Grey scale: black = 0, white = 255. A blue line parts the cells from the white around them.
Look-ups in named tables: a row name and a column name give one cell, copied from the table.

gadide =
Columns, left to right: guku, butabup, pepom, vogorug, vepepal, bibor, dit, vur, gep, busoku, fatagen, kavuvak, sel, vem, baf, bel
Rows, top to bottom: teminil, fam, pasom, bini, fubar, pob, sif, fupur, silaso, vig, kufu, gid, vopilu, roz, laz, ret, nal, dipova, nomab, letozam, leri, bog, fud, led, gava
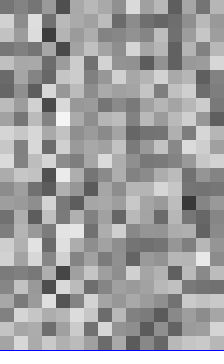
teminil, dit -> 184
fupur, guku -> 187
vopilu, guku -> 172
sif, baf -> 109
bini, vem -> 180
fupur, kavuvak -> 181
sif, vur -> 170
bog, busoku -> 169
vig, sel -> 176
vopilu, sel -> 187
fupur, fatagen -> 161
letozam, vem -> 186
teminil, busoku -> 218
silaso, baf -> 151
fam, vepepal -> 185
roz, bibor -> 150
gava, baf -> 201
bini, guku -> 119
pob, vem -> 182
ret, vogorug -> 192
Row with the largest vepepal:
silaso

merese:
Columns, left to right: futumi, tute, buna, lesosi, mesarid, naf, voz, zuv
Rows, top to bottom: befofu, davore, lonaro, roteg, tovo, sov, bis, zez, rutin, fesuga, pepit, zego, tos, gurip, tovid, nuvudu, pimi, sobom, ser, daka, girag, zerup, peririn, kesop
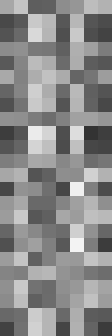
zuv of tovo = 86
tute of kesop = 113
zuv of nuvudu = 185
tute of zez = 115
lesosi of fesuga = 212
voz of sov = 117
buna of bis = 207
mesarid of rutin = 129
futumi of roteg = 140
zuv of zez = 72
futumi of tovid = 151
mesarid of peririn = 105
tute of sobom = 143
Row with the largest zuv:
nuvudu

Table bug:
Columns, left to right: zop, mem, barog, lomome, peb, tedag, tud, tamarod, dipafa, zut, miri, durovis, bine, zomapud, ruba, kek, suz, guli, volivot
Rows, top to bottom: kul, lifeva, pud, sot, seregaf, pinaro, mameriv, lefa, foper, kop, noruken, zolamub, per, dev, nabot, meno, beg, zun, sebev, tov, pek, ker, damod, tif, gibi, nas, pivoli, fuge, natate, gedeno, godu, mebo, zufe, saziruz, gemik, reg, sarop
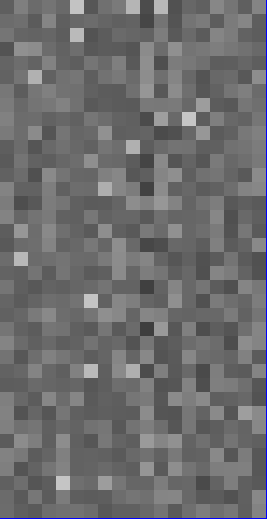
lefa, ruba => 157
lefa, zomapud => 104
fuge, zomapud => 131
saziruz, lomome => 117
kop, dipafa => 95
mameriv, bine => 140
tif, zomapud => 128
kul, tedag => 195
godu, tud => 114
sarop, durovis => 116
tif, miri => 62
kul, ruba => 96
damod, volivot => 117
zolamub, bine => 85
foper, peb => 103
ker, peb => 107
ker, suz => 110
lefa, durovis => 120
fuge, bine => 86

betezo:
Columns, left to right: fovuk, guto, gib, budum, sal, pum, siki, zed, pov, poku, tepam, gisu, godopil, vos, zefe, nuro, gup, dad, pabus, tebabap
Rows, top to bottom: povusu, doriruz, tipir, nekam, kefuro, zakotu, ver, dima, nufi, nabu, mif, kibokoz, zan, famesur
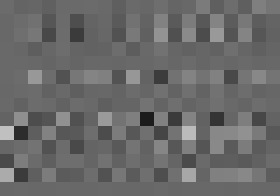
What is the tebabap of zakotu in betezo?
116
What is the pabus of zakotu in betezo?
136
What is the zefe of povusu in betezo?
123
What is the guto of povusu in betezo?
100
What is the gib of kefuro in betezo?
104
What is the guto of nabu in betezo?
44
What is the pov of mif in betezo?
89
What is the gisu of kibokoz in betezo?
116

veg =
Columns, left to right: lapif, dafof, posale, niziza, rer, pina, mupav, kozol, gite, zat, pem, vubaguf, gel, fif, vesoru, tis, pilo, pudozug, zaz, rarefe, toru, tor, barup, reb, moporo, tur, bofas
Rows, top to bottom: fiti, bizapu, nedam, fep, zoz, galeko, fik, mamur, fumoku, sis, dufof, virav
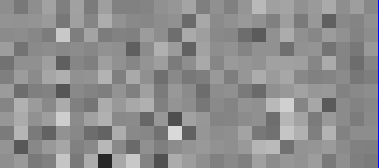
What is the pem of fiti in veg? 132
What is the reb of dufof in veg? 155
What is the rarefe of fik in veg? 144
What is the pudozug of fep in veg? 132
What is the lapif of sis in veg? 123
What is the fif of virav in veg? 157
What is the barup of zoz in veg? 134
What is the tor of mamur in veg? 133
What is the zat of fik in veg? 128
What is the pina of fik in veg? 137
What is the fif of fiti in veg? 164
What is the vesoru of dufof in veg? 153
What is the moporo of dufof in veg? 139
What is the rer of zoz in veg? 95

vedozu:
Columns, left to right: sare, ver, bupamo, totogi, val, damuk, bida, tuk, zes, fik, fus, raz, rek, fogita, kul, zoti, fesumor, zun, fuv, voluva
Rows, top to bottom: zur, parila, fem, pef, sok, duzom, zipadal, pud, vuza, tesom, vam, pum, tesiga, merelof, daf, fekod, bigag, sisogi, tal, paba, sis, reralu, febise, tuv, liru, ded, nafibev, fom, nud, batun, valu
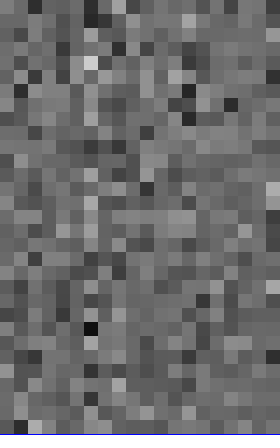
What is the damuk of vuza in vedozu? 96
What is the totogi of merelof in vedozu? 110
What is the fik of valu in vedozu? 93
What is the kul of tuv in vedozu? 73
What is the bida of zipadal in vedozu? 144
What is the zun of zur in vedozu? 119
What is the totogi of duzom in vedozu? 128
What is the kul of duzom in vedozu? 87
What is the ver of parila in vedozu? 104
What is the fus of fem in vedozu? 113
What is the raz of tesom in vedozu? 115
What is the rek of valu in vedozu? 117
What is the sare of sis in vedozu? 92
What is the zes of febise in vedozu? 149
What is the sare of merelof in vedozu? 116
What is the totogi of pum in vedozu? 104
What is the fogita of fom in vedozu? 72
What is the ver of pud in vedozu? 87
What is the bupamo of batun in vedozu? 107

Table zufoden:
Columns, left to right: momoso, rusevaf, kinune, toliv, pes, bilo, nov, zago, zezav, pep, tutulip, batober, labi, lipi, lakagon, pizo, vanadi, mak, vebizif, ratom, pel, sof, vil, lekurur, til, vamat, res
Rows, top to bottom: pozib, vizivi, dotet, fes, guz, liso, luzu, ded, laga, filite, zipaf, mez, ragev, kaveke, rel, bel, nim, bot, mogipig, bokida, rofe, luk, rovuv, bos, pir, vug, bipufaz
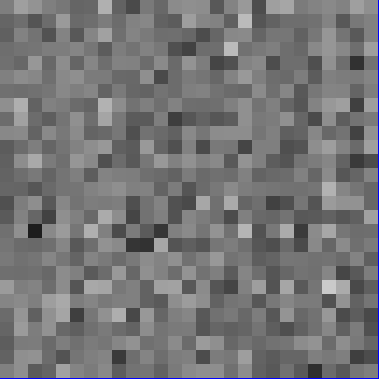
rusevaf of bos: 155
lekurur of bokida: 134
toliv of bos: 146
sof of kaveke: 113
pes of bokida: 140
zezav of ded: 141
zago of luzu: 99
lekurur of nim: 167
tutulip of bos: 141
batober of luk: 90
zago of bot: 146
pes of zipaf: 116
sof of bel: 88
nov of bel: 105
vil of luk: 123
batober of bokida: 130
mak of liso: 153
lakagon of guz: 125
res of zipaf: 159
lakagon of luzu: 130
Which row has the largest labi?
rofe

